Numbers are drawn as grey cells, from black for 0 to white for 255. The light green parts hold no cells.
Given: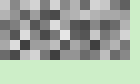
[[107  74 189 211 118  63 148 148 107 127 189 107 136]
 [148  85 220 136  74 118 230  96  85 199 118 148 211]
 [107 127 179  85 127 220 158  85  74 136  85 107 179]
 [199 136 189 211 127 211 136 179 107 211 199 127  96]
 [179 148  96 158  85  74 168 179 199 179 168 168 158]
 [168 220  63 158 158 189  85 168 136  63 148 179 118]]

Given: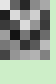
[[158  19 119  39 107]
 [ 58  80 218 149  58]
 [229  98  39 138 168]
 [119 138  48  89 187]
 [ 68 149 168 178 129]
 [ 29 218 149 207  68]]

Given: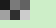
[[161  47 204]
 [ 26 122  98]]

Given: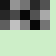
[[ 39  72   7  82 169]
 [ 18 148 116  39  82]
 [ 94 192 128   7 116]]

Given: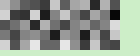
[[210  59  50 210  28 132 199 121  69 166 121   7]
 [121  69 132 143 112  28 154 132  28 166  69 199]
 [210  81 166 230 102 102 230 143  59 199  81  69]
 [ 81 112 154  40 178 112  69 132 154 102 132 219]
 [187 143  93  81  59 199  93 166 178  40 178  81]]

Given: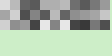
[[208 143 154  68 231 132 231  68  57 120  79]
 [220 186 100  90 175 175 186 111  90 120 154]
 [165 208  79 132  90 186 100 143 154 165 198]]
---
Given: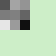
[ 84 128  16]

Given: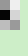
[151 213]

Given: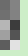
[108 130]

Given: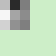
[190 165 127]

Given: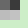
[104 194]

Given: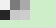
[240 201]

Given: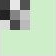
[ 61 132 186]
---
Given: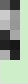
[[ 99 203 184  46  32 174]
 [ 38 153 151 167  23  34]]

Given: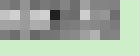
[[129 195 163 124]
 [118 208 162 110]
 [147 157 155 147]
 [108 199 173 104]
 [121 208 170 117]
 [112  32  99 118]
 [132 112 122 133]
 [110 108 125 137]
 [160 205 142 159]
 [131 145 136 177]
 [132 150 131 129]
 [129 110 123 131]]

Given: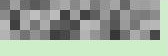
[[112 138 185 179]
 [159  78  63 147]
 [108 165 172 116]
 [ 89 191 117 144]
 [106 157 171 125]
 [155 187 100  63]
 [168  65  89  72]
 [136 159  73 104]
 [168  65 186 179]
 [123  94 179 148]
 [148 153 124 125]
 [164  92  86  55]
 [103 158 154 113]
 [160 127 117 170]
 [158 123 179 146]
 [167 139 183  71]]

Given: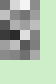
[[114 192  86  58 159 138]
 [215 136 176  42 190 132]
 [244 117 159 222  88 112]
 [140 157 189 129 126 168]]

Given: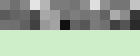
[[131  91 113]
 [112 100 111]
 [134 105  97]
 [228  75  65]
 [181 168 152]
 [124 159 163]
 [123 113  16]
 [116 125  99]
 [141 117  87]
 [223 123 122]
 [144  99 112]
 [117 171  64]
 [117 140  84]
 [195  55  42]]

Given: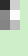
[[ 43 136 132]
 [208 251 188]]

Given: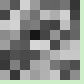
[[140  68 203 139 158  63  56 167]
 [ 85 204 210 156  96  80 127  53]
 [210 152 117  75  89  74  71 185]
 [155 114 125  22 215  78 167 157]
 [101 191  75  69 209 148 176 177]
 [100 173  65 148  70 181 118 199]
 [116 208 191  78 168 199  97  75]
 [ 53  65 103 101 195 199  78 141]]

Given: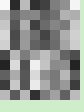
[[248 180 198 215 208  72  35  97  60 185]
 [ 42 103  85  74  79 184 218 171 200  90]
 [187 133 176 152 154 124  80  87  84 184]
 [ 48 135  63 110  98 163 239 217 234  48]
 [ 65  95 107  68  84 190 195 142 172 124]
 [126 112 133 111 108 158 139 121 123 161]
 [144 178 122 174 164 100 142 183 153  97]
 [244 174 201 208 205  77  35  93  60 187]]
